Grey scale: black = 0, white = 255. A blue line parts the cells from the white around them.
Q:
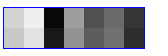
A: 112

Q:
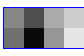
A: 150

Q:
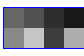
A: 61

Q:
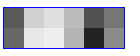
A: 34

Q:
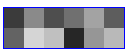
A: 150

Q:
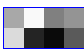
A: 10

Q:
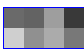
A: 171

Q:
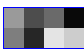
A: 228

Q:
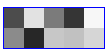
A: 193

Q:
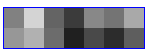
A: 44
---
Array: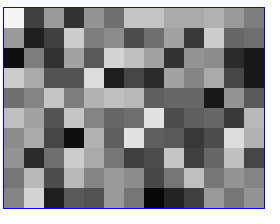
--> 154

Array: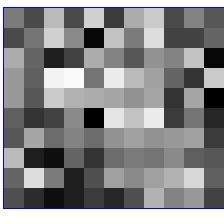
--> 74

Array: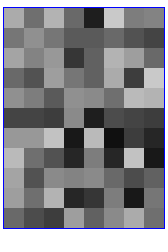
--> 118

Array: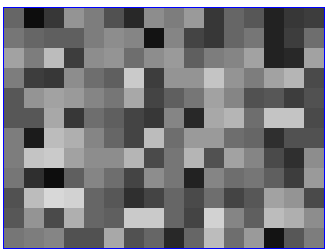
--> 118

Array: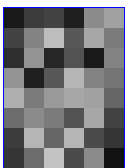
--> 67

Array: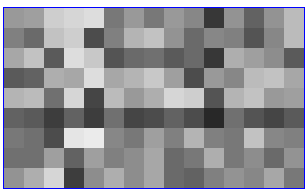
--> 128

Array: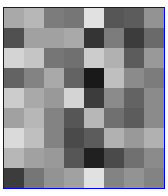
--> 80

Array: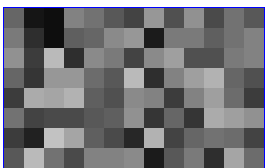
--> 122
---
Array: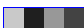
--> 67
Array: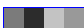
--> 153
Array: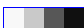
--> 16
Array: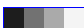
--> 244
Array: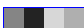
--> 175
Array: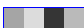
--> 186
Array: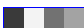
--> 163
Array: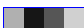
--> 208
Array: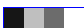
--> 255
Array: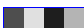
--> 180
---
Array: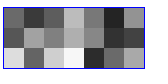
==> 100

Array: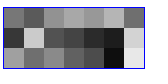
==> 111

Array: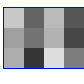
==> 53

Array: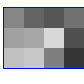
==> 200

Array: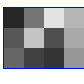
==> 65

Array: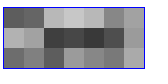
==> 128
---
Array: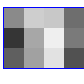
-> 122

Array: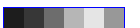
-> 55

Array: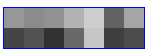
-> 50

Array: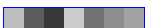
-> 57

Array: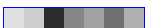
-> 44

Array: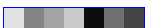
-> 163

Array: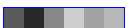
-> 41

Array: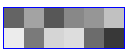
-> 122

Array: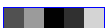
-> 81
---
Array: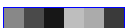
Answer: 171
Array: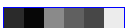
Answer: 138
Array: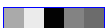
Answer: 170
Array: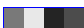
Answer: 121
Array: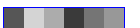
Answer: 172
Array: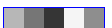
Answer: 183
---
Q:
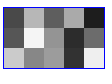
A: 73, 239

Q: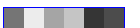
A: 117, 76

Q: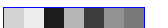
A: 210, 121

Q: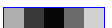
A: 175, 209

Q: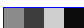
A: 140, 12

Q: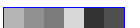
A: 181, 80

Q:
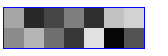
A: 166, 83

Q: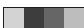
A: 211, 189

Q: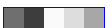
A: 111, 167

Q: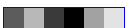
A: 92, 227
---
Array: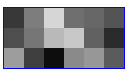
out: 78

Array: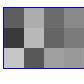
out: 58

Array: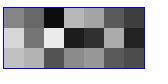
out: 215

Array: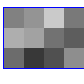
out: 174

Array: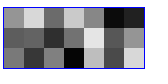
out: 93

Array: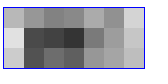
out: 225

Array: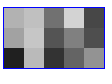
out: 162
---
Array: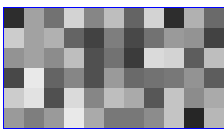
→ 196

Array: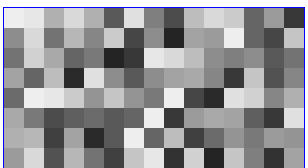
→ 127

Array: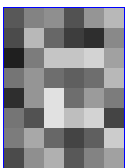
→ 88

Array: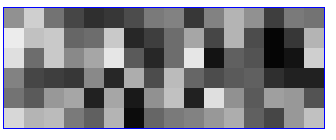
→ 70

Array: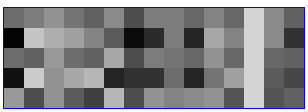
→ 212

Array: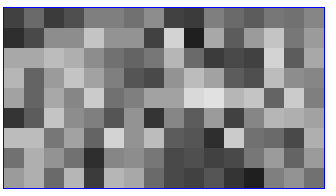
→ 127

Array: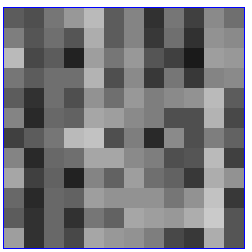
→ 56
